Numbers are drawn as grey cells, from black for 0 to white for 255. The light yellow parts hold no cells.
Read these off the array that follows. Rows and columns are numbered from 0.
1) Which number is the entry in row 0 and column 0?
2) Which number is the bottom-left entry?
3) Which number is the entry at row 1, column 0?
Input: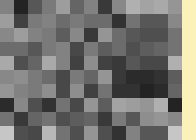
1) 130
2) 198
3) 157

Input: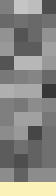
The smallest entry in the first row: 78
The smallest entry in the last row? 98
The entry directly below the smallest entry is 133
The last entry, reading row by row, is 140
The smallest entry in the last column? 55
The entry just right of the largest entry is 189
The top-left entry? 127
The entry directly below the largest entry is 112
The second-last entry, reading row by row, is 140
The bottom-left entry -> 140
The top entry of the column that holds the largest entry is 197
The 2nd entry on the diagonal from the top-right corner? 105

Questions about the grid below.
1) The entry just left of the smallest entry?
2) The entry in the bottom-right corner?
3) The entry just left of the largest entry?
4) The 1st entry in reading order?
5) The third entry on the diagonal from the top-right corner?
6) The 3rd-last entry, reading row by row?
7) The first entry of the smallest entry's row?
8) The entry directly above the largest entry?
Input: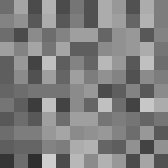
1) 109
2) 81
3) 46
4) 109
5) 152
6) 75
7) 53
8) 131

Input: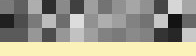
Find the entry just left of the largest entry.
109
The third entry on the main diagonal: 151
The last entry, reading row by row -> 200
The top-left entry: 122
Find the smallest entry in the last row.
39
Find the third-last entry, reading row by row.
52
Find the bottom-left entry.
90
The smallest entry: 19
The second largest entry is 214
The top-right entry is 166
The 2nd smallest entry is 32
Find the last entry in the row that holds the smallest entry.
102
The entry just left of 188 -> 122

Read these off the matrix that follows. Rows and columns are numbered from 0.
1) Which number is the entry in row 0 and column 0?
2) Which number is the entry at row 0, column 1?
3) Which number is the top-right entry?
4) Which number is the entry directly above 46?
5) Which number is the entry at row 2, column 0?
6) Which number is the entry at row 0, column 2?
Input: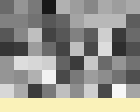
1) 106
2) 149
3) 170
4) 59
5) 87
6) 121

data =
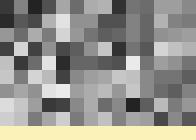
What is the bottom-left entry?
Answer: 206
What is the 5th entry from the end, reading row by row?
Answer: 166
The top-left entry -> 57
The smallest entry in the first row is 35
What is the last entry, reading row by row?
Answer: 88
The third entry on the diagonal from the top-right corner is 145
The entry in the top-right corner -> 137
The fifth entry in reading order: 166
